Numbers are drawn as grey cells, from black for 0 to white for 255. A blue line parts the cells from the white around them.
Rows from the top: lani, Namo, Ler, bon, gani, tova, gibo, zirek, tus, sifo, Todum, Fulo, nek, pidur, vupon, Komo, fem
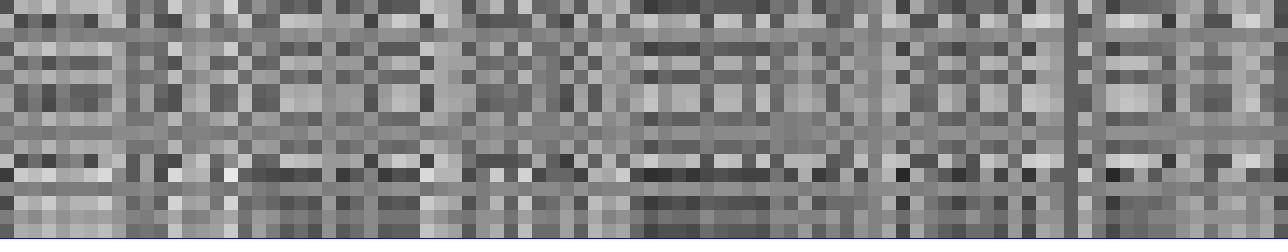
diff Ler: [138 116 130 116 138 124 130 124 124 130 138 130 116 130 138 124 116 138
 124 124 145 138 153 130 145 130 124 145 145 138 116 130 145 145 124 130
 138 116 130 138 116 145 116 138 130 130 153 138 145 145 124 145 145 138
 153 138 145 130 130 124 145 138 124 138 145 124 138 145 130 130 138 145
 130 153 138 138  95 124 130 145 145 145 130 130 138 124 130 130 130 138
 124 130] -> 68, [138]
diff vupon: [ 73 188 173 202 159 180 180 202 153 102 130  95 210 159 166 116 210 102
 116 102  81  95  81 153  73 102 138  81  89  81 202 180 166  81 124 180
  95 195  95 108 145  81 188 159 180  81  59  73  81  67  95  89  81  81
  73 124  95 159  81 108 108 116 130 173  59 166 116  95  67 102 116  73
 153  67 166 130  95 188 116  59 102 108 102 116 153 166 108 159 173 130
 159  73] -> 45, [89]
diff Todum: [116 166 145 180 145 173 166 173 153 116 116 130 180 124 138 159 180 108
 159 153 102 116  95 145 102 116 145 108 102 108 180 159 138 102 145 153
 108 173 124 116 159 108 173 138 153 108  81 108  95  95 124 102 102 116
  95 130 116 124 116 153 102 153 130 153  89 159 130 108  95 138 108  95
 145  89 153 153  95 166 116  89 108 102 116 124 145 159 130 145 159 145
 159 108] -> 45, [116]
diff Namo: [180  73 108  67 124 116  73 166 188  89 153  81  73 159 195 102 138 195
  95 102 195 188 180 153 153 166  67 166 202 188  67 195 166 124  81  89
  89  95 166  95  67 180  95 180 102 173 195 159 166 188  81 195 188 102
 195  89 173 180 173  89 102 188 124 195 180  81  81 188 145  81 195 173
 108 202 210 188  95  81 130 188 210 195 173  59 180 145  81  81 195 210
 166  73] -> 10, [159]

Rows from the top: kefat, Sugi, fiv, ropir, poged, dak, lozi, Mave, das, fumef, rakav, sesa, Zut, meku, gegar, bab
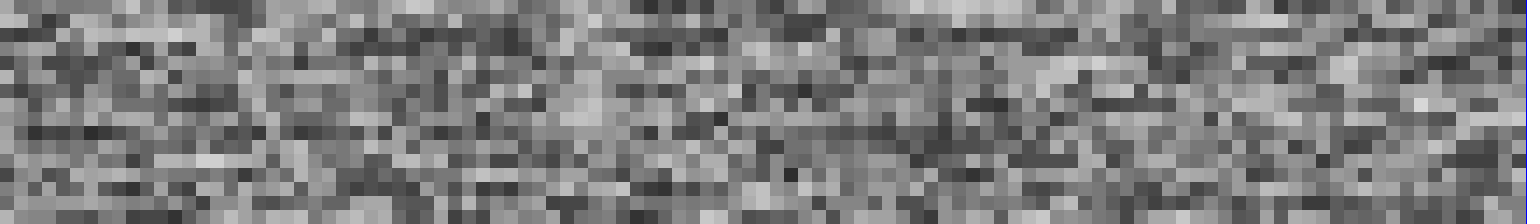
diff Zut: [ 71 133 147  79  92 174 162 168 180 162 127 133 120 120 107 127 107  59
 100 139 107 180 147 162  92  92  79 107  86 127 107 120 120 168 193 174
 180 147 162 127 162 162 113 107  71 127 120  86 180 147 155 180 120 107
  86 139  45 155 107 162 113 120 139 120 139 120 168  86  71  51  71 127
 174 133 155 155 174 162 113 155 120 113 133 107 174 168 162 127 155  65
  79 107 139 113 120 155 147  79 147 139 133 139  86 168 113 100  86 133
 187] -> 83, [113]
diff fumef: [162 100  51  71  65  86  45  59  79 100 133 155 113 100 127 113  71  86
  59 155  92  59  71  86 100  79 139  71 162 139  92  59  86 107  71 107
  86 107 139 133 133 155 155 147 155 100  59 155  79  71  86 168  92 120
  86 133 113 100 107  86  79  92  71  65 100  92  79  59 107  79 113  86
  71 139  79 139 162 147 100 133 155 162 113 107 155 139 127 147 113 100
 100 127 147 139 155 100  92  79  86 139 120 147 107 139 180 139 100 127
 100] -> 32, [79]
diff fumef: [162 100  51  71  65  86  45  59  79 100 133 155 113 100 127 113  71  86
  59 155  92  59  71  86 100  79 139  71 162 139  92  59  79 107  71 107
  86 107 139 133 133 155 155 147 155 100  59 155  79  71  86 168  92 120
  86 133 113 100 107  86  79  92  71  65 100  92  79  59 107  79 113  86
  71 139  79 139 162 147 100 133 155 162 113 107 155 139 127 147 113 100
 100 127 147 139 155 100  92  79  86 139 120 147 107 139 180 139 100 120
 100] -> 107, [127]
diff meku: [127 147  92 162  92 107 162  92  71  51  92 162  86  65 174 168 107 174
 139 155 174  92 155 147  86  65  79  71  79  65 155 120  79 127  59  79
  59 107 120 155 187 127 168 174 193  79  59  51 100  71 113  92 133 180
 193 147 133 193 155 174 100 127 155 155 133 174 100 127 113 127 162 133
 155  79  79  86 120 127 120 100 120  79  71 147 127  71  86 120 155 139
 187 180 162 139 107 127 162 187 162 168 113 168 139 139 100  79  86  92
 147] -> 74, [71]
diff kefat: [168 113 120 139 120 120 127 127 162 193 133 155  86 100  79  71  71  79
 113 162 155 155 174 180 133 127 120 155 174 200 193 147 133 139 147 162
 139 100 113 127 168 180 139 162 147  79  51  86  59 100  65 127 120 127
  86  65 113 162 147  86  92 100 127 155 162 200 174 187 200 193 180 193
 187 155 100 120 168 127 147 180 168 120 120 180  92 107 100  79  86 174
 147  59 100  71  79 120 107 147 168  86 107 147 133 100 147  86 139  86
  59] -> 35, [168]
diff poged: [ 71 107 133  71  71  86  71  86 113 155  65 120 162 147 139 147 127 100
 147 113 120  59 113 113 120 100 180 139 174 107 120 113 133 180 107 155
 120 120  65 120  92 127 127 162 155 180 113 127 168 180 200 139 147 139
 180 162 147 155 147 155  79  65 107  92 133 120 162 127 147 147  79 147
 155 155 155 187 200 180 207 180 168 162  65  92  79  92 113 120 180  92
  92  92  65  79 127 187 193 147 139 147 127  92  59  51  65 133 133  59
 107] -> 96, [200]
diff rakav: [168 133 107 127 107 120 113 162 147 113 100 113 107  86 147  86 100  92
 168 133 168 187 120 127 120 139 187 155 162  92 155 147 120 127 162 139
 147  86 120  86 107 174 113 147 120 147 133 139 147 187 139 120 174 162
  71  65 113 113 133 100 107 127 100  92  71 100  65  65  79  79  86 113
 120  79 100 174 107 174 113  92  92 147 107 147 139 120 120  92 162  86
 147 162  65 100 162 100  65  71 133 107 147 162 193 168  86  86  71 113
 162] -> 30, [147]

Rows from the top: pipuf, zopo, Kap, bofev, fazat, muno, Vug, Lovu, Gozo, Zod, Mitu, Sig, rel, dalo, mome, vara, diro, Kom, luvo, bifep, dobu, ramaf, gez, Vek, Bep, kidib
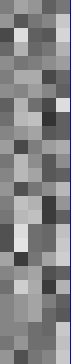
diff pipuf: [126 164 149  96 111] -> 4, [118]
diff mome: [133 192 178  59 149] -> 0, [126]
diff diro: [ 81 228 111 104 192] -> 1, [221]

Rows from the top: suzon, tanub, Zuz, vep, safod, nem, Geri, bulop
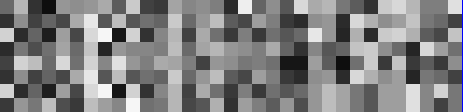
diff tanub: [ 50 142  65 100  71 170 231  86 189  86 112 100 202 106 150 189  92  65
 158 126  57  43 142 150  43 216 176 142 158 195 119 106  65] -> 17, [71]
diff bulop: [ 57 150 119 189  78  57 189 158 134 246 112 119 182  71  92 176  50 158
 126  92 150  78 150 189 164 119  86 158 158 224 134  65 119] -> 14, [86]

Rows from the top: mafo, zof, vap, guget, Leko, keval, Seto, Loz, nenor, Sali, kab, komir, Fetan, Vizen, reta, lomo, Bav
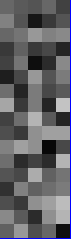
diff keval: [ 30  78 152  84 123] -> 1, [72]
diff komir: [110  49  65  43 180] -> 1, [43]

